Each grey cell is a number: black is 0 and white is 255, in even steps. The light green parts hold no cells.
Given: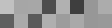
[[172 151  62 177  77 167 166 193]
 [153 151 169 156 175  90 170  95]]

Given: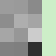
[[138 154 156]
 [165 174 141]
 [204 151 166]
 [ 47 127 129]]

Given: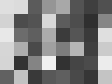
[[ 80  63  83 168 149  91 220 223]
 [134  47  77  92 216  83  76 211]
 [223  58  85  59 172  95 108 232]
 [203  63 182 125 160  74 174 214]
 [236  75  69  50 240 132  51 213]
 [196  54  73  95  88  57 194  97]]

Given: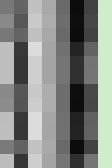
[[ 66  12 105 168 192 100 120]
 [ 71  14 109 173 201  87 137]
 [ 66  12 105 168 192 100 120]
 [ 99  36 113 165 220  56 190]
 [116  48 117 164 207  53 190]
 [117  48 117 164 207  53 190]
 [ 72  14 109 173 200  86 137]
 [ 71  13 109 173 204  84 140]
 [ 97  33 113 166 220  56 189]
 [ 99  35 113 165 220  55 190]
 [ 66  12 105 169 194  98 122]
 [117  47 117 164 206  53 188]]

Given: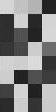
[[ 35 179 194 213]
 [212  39 208  46]
 [214  35  81  47]
 [108 204  71  54]
 [ 49 218 206 209]
 [ 60  80  35 205]
 [203  33 212  64]
 [203  52 205  43]]

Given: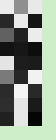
[[233 143 235]
 [ 21 234  39]
 [236  32  97]
 [ 13  23  18]
 [ 27  29 228]
 [242  38 122]
 [ 41 245  43]
 [ 26 230  46]
 [  5 230  32]]

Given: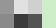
[[208 225 150]
 [ 83  59 138]]
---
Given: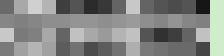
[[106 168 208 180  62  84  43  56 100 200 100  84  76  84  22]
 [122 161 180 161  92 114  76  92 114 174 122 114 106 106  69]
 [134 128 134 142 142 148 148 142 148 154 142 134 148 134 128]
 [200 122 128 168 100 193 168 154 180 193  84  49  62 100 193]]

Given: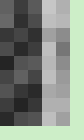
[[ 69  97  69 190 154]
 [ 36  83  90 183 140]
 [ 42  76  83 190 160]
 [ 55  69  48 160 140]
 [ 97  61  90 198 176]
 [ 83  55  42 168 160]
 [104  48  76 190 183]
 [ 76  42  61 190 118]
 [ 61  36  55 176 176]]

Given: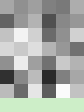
[[194 243 209 106 144 209]
 [144 236 159 113 201 179]
 [215 201 222 179 151 113]
 [ 99 151 179  80 136 151]
 [167 144 159 128 121 173]
 [ 48 136 187  42 128 167]
 [187 106 230  93 251 194]]

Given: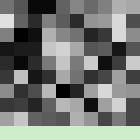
[[160 197  98  92  85 176 148  70 122  70]
 [ 56 191  22  49 168 114  49  70 160  62]
 [224  98  43 128  92  43 148 154 216  78]
 [114  85   9   9  98 134 106 128 176 168]
 [ 56  62  36  98 184 168  15 160 210  70]
 [140  49  78 184   1  36 160 216 154 148]
 [ 22  28  28 197 210 168  85  92  22  85]
 [ 43   9  43 122 197 122 203  15  62 203]
 [128   1  15 176 134 114  36  56 216 140]]

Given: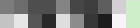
[[195 230  86  41 222 140  55  28 245]
 [124 109  78  78 132  70  62  94 209]]

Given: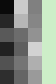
[[ 10 203 128]
 [ 39 182 134]
 [ 82 116 175]
 [ 89 108 146]
 [ 46 101 154]
 [ 33  95 210]]

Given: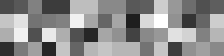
[[174 241  80 233 174  80  38 166 145  66 137 152 225 211 129 182]
 [197 225 115 122 129 241 166 101 166  30 217 255 145  52 101 205]
 [ 45 122 160  38 197 101 182 197 182 182 115 197  60 145 160 137]
 [ 74  88 129  60  60 190 190 137 137  88  94 205 152 109  80  94]]

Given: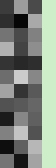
[[109 203 135]
 [129 195  82]
 [ 60 156  74]
 [ 27 135  96]
 [ 14  96 183]
 [ 82  89 102]
 [116  74 129]
 [177  67 142]
 [163  52  89]
 [ 52  40  46]
 [116  20 163]
 [ 46   6 169]]
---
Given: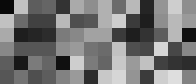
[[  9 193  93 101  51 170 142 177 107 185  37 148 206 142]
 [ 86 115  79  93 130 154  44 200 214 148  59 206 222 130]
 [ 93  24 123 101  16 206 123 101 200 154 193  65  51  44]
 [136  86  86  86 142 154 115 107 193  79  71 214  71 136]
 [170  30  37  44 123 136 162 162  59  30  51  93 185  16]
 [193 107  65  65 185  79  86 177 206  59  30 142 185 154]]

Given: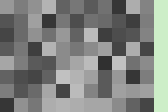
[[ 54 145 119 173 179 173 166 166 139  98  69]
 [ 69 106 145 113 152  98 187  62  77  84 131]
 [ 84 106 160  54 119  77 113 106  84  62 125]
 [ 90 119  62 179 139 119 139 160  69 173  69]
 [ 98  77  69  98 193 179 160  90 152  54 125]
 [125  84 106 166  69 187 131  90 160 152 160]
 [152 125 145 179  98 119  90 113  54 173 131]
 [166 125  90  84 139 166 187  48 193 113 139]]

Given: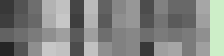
[[ 37  83 143 199 193  76 193 143 129 135  56 159 166 123 159]
 [ 56  83 110 179 193  69 186  98 135 151  76 129 104 104 166]
 [ 62  90 104 173 199  62 179  90 143 151  83 116  90  98 159]
 [ 98 110 123 143 159  90 159 110 129 135 110 123 116 123 143]]

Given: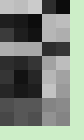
[[ 30  24  12 182 189]
 [ 38  24  30 195 154]
 [ 45  38  53 162 189]
 [ 53  18  38 182 162]
 [ 59  30  18 182 174]
 [ 71  87  79 146 132]
 [ 79  87  87 132 138]
 [174 168 168  45  53]
 [195 189 203  45  12]]

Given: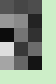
[[ 12 116  49]
 [ 84  70  77]
 [151 138  35]
 [165 102  20]
 [221  56 108]]

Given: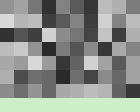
[[ 49  84  63 209 139 117  69 195  63 175]
 [139 110 147 104 168 175 188 181  98  55]
 [147 162 117  49 131  90  55 188 175 124]
 [168 155 216 155  55  98 209 162  90 162]
 [175  77 110 104  42 110  69 139 104 162]
 [188 201 147  42 124  84 139  55 168 131]
 [216 181 188  63  90 131  63 209 131 188]]
